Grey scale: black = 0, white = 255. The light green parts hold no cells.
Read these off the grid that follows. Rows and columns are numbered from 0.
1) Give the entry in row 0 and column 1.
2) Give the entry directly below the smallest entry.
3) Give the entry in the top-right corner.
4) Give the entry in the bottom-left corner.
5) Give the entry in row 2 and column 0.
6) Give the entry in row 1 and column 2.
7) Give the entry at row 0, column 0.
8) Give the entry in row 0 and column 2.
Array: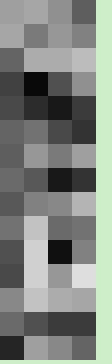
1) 166
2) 44
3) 94
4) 37
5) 100
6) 151
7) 159
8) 144

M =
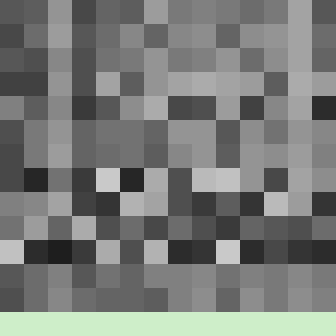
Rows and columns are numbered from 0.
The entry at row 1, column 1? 108
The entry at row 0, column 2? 148
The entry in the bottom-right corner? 128
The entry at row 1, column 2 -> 156
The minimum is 30
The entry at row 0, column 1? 93
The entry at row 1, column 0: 72
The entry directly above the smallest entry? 100
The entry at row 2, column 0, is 87
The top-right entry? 87
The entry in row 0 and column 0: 87
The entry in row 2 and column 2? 135
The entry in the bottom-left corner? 79
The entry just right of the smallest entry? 58
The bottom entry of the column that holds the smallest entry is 135
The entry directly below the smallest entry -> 128

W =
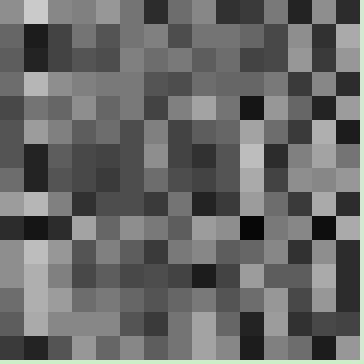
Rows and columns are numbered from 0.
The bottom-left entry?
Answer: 58
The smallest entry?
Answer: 8
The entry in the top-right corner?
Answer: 44
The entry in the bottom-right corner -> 150
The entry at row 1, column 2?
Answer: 66
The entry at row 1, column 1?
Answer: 28
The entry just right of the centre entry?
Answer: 66
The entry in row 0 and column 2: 135
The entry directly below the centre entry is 115
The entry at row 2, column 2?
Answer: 66
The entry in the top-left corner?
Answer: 142
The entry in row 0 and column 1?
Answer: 201
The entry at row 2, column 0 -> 93
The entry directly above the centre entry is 66
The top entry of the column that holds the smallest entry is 58
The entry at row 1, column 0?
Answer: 101
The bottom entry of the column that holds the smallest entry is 28
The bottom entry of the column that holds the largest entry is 36
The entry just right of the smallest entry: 121
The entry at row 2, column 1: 36
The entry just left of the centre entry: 108

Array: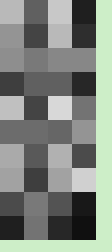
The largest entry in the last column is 208
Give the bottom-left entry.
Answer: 31
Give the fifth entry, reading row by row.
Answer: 148
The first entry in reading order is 185
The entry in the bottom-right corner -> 16
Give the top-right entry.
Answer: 31
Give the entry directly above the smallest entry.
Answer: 24
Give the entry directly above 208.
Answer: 75
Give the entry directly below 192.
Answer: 108
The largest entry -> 216
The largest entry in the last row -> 115
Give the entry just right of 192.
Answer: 68

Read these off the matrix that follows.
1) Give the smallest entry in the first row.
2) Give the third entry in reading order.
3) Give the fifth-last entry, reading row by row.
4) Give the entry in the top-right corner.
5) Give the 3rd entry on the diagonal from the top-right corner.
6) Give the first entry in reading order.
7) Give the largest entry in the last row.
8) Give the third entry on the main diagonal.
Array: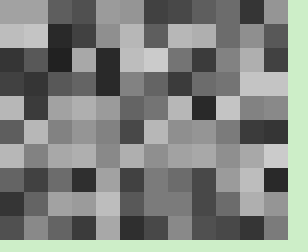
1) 53
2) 94
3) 137
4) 149
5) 130
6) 162
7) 168
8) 33

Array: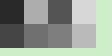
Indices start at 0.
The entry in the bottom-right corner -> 186
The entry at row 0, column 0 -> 41
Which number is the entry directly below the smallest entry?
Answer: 69

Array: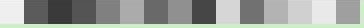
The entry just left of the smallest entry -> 91
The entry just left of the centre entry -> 105

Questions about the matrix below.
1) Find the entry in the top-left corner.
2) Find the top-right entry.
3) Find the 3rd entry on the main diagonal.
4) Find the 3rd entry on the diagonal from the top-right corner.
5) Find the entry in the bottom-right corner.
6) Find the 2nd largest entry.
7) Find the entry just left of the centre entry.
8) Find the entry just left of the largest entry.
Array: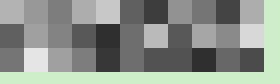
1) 179
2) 173
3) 160
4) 47
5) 75
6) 216
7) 47
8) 117
